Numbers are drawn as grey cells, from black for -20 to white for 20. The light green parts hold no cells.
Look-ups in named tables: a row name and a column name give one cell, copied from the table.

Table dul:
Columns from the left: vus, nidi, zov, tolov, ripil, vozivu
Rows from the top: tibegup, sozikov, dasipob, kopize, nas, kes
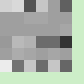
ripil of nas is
6
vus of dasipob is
5
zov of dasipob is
5
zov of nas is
6
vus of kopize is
4
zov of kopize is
8
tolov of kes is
-3
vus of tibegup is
13
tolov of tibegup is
11
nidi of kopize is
9
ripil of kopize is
-3
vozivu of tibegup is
-5
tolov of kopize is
-3
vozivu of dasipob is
6
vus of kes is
17
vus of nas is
5
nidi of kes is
-2
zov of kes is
11

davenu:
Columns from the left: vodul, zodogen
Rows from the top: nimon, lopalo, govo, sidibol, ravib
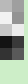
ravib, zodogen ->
-6
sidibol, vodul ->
-17
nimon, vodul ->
9
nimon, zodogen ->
5
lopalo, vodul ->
18
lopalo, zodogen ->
3
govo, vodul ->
11
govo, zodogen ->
17
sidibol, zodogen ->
-11

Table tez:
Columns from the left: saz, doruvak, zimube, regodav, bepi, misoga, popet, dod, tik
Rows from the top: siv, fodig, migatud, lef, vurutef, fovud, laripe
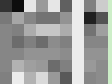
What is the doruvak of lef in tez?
-3
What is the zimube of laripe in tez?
8
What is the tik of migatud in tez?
5
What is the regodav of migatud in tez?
11
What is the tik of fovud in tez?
2
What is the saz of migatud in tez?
1
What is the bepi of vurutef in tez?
3
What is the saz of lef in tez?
1
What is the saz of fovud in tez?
1
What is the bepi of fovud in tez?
-3
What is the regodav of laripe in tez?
14

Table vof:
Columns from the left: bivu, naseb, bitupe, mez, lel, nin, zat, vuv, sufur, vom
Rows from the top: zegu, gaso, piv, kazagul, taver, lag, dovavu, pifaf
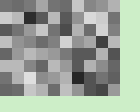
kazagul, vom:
9
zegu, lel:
-2
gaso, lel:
9
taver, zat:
-6
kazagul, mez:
-3
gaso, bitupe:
-13
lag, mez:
-4
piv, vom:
0
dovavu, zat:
-14
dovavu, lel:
4
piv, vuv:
-3
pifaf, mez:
8
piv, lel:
-2
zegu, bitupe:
-1
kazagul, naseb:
3
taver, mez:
6
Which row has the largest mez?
piv

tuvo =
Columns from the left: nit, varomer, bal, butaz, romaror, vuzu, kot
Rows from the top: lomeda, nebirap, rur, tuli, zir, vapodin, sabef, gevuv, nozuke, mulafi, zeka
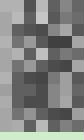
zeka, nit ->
6
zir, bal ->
-5
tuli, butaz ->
-6
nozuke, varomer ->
-5
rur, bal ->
-7
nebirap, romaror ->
-6
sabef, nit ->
8
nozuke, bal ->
-8
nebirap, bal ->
-5
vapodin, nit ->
6
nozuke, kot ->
-6
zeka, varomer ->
7
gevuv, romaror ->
1

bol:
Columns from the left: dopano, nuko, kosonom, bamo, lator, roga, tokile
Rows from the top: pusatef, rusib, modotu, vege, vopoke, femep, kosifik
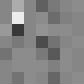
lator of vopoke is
-6
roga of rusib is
0
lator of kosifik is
-4
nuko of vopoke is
2
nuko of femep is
2
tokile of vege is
2
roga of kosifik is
1
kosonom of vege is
1
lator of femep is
0
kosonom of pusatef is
1
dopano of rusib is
1
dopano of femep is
1
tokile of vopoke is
1
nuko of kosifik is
-2
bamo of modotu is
3
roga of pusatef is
1
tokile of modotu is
1
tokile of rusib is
1
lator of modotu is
2

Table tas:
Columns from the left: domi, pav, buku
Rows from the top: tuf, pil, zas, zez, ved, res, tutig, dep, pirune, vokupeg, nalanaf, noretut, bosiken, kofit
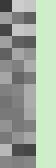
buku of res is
7
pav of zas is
11
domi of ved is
-5
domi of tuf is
-11
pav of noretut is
3
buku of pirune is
7
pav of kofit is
0
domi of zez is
5
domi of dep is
0
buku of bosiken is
-9
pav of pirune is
0
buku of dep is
7
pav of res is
0
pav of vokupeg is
-1
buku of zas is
10
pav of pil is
-1
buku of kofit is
1
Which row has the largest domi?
bosiken

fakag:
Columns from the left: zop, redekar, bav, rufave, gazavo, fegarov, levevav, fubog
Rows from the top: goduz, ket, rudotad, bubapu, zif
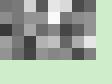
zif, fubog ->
0
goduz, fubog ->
-4
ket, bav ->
3
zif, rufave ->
3
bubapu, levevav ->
7
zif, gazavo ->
1
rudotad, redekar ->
-3
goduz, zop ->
-2
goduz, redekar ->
-1
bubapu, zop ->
5
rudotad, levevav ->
-5
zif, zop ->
3
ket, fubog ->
3

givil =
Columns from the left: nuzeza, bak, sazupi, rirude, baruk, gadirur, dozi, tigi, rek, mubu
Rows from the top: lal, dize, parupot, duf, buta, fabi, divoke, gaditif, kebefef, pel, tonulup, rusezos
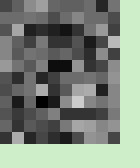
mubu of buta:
-10
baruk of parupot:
-15
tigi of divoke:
-2
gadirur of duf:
-12
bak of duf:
-5
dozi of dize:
1
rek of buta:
2
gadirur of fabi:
-18
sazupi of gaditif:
-2

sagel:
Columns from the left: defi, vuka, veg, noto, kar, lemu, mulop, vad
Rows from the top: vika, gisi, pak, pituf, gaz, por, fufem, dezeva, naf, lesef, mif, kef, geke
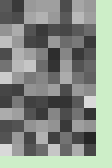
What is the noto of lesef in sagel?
-11
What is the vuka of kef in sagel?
4
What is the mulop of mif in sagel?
5
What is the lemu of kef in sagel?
-2
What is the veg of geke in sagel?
-7
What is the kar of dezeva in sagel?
5
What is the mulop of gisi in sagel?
9
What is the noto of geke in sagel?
-3
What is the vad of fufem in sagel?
-5
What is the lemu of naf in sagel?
-12
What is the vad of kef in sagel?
-14
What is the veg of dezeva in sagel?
3
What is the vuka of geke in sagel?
5
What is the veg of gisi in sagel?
6

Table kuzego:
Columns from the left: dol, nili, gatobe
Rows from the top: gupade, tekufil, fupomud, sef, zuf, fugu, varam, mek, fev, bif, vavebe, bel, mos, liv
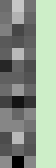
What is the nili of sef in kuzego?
-7
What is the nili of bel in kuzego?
9
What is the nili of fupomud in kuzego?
-9
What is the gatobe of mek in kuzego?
-4
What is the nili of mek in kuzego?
4
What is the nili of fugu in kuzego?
-4
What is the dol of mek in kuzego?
-3
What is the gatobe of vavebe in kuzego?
-2
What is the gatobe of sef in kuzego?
-5
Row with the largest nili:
gupade

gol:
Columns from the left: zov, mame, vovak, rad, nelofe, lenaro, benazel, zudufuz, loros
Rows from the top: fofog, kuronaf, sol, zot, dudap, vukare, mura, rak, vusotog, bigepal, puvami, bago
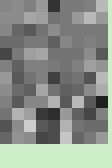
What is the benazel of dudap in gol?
-2
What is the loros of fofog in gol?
9
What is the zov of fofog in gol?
1
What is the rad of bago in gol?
-9
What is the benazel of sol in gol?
-1
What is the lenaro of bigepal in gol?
4
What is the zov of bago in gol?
-4
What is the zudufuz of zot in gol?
0
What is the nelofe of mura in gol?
-10
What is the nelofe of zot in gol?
-5
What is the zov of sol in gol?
1
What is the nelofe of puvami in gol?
-8

